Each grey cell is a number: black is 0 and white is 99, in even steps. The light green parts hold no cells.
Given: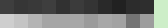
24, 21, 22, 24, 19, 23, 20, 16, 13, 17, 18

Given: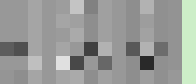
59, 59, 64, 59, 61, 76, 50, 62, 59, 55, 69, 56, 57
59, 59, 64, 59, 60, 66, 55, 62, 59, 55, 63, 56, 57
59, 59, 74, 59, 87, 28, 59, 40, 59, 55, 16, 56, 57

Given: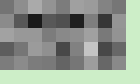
45, 55, 66, 57, 48, 62, 60, 51, 46
63, 59, 59, 48, 53, 55, 62, 47, 57
48, 54, 48, 47, 39, 46, 61, 40, 53

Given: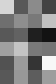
83, 34, 54, 26
34, 38, 12, 7
32, 60, 20, 96

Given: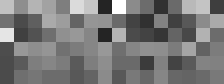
75, 55, 70, 63, 49, 85, 77, 14, 99, 54, 42, 19, 41, 72, 76, 24
89, 25, 32, 43, 56, 59, 52, 14, 70, 29, 26, 21, 39, 28, 69, 42
29, 35, 49, 52, 48, 35, 49, 55, 41, 41, 23, 50, 26, 35, 51, 50

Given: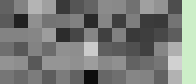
38, 51, 70, 62, 22, 33, 39, 54, 53, 44, 62, 57, 30
51, 51, 52, 61, 17, 27, 52, 25, 50, 22, 24, 28, 36
57, 55, 34, 58, 58, 56, 61, 53, 56, 38, 42, 46, 81

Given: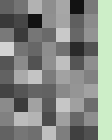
38, 45, 69, 55, 65, 7, 47
47, 23, 46, 41, 78, 40, 57
33, 54, 32, 56, 74, 33, 55
26, 33, 39, 38, 53, 58, 63
50, 73, 70, 29, 62, 40, 55
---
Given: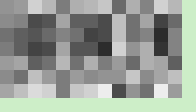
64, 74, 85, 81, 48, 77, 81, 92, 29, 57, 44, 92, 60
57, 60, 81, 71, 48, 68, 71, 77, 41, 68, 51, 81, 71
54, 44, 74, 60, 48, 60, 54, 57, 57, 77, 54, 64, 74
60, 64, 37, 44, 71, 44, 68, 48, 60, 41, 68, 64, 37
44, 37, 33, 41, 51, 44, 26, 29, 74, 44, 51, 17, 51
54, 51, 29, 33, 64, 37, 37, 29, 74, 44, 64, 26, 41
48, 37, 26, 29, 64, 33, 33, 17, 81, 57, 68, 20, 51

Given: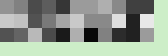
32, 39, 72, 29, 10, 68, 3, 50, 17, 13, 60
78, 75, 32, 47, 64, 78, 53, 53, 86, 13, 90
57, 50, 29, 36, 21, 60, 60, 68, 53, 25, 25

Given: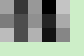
73, 30, 69, 7, 52
63, 21, 59, 0, 76
48, 30, 56, 14, 66

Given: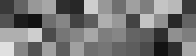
68, 68, 80, 29, 46, 52, 65, 49, 52, 39, 36, 18, 56, 49
22, 39, 59, 65, 18, 15, 80, 59, 43, 62, 49, 76, 72, 22
87, 52, 32, 62, 36, 62, 43, 46, 39, 36, 29, 7, 18, 65
32, 11, 7, 43, 52, 26, 36, 68, 59, 26, 76, 56, 15, 39

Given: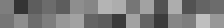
46, 55, 42, 49, 59, 63, 39, 36, 23, 63, 39, 23, 52, 49, 74, 59
49, 20, 36, 42, 36, 55, 52, 70, 67, 46, 63, 32, 67, 32, 39, 42

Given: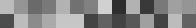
30, 73, 54, 66, 77, 77, 26, 38, 26, 34, 62, 26, 73, 38
73, 58, 41, 47, 69, 44, 50, 81, 18, 69, 22, 47, 62, 58

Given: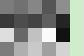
48, 68, 78, 62, 82
86, 40, 75, 97, 7
48, 44, 52, 33, 55
22, 30, 26, 37, 14
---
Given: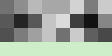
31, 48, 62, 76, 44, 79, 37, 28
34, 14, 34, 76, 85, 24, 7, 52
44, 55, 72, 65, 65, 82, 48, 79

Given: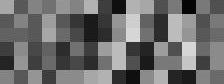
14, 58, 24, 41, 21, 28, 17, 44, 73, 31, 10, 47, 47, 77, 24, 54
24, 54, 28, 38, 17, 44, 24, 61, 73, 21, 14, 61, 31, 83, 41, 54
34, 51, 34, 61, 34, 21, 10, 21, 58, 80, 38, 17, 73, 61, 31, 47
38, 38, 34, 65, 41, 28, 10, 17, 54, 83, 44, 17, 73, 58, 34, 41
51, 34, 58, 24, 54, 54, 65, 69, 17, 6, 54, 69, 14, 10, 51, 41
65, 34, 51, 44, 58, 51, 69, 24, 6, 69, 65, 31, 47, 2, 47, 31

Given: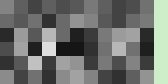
16, 60, 34, 71, 41, 12, 23, 47, 60, 63, 16
19, 34, 75, 23, 63, 57, 23, 47, 30, 51, 23
30, 63, 12, 86, 8, 8, 19, 44, 71, 44, 12
41, 34, 44, 19, 41, 57, 51, 34, 26, 41, 47
51, 37, 26, 37, 30, 34, 47, 37, 26, 30, 44
54, 26, 44, 19, 54, 63, 51, 26, 19, 37, 57

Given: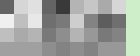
39, 83, 87, 39, 22, 70, 77, 66, 83
62, 62, 62, 55, 51, 55, 51, 59, 59
74, 66, 70, 47, 55, 70, 59, 47, 51
93, 74, 90, 43, 47, 80, 51, 36, 43

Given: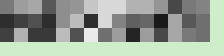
18, 25, 31, 18, 55, 73, 18, 84, 51, 37, 40, 10, 65, 34, 43
25, 69, 22, 22, 73, 31, 91, 43, 61, 14, 61, 28, 65, 47, 43
47, 61, 65, 34, 55, 58, 77, 84, 84, 69, 69, 58, 28, 47, 51

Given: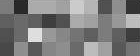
28, 55, 34, 52, 55, 41, 73, 62, 34, 45
31, 41, 86, 59, 52, 45, 37, 48, 37, 24
37, 41, 37, 24, 31, 66, 62, 48, 59, 73
48, 16, 66, 66, 62, 79, 70, 31, 55, 20

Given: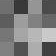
36, 61, 50, 40
43, 22, 58, 29
46, 64, 71, 78
50, 32, 67, 25

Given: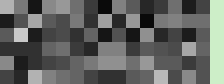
11, 32, 65, 35, 29, 47, 19, 62, 15, 59, 4, 47, 50, 43, 43
19, 19, 19, 39, 43, 23, 15, 50, 50, 23, 35, 32, 29, 65, 39
26, 15, 69, 50, 43, 39, 26, 19, 19, 35, 39, 72, 29, 53, 32
35, 78, 11, 26, 29, 19, 39, 8, 32, 8, 56, 15, 26, 11, 35
53, 11, 19, 26, 29, 39, 47, 56, 56, 43, 59, 35, 35, 23, 32
69, 47, 8, 53, 59, 43, 23, 4, 50, 35, 15, 23, 43, 11, 26
